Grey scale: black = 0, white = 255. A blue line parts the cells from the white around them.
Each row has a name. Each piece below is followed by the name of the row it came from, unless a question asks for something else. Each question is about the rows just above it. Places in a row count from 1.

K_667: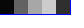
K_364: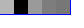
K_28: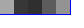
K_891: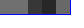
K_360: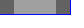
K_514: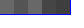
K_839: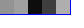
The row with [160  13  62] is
K_839
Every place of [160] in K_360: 2 3 4
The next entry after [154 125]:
[119]
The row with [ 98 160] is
K_360
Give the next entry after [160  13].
[62]
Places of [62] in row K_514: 5
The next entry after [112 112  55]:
[39]

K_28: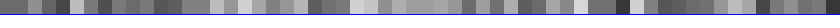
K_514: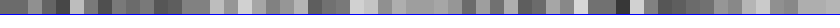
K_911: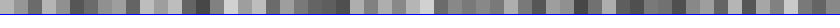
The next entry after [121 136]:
[121]
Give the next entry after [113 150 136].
[181]
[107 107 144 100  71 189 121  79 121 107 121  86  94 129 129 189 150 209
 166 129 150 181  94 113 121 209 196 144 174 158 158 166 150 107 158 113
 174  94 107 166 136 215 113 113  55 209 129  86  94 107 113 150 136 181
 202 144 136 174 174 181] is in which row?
K_514

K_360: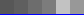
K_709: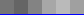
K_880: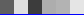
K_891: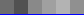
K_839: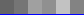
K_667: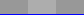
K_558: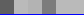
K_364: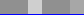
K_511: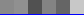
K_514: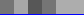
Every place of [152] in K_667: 1 2 5 6
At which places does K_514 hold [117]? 1 4
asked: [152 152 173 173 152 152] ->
K_667
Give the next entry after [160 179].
[144]
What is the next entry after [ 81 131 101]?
[200]
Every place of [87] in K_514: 3
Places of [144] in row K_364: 1 2 4 5

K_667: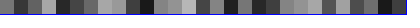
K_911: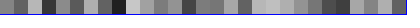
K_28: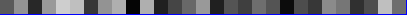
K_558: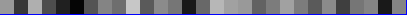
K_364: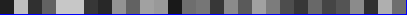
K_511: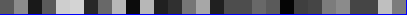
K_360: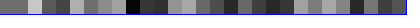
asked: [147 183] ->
K_667
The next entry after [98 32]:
[199]
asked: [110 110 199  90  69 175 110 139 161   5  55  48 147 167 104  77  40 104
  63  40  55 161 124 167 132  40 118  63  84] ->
K_360
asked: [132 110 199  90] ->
K_558
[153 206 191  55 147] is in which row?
K_28

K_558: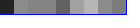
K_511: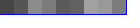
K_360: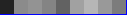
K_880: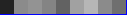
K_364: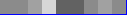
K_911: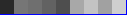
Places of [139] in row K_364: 1 2 7 9
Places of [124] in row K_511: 4 9

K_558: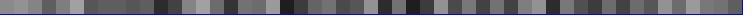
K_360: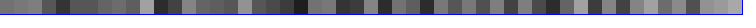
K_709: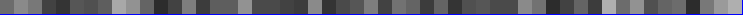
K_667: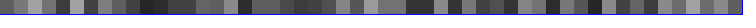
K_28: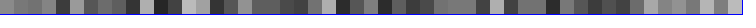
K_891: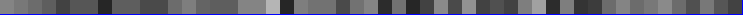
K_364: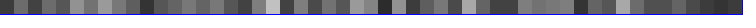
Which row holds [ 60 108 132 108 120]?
K_891
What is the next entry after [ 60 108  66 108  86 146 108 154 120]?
[114]
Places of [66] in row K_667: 7 10 13 14 23 35 45
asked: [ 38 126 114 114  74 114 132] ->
K_891
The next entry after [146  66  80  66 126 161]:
[44]
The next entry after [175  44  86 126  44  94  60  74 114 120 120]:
[66]

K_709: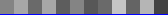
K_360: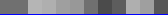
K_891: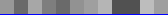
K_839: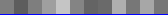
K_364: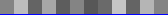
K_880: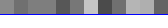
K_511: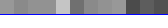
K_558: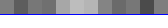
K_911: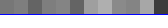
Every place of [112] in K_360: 1 2 7
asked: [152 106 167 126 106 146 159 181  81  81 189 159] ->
K_891

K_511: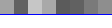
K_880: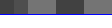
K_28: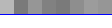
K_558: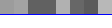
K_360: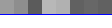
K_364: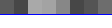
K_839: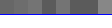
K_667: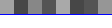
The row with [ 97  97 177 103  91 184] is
K_558
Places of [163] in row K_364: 4
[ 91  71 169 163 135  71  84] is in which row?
K_364
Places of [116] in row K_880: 3 4 7 8
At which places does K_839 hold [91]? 4 6 7
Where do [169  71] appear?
K_667
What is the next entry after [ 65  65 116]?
[116]

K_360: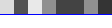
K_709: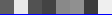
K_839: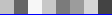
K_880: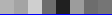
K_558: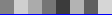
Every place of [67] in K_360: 5 6
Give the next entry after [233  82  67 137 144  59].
[239]
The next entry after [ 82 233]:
[144]
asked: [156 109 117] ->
K_880

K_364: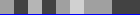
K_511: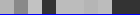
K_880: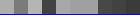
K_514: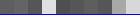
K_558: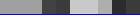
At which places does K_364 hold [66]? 2 4 9 10
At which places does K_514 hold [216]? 10
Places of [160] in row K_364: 1 5 7 8
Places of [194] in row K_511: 3
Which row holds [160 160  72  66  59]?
K_880

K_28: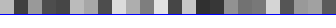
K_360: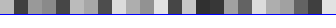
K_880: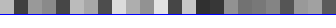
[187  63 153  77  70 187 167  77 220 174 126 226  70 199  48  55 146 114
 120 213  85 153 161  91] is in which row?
K_28
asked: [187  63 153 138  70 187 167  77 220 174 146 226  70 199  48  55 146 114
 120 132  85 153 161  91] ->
K_880
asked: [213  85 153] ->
K_28

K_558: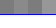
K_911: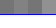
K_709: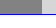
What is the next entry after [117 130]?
[117]
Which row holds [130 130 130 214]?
K_709
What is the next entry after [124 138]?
[124]
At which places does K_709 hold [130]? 1 2 3
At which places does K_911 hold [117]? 1 3
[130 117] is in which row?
K_911

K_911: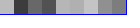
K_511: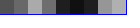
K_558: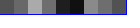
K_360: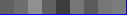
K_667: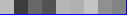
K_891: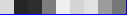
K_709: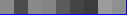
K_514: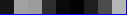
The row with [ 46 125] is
K_891
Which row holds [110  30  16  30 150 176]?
K_511

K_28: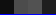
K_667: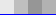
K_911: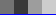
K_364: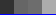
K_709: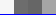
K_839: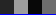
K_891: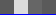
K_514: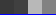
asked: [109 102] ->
K_709
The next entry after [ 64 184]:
[130]
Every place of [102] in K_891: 3
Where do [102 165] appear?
K_709
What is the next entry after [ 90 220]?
[102]

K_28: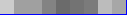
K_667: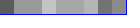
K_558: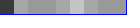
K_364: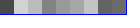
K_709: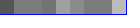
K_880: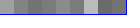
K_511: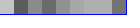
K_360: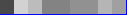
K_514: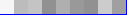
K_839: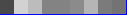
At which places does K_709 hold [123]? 2 3 7 8
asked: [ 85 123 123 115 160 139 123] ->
K_709
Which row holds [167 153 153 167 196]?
K_558
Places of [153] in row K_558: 3 4 8 9
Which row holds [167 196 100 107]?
K_364

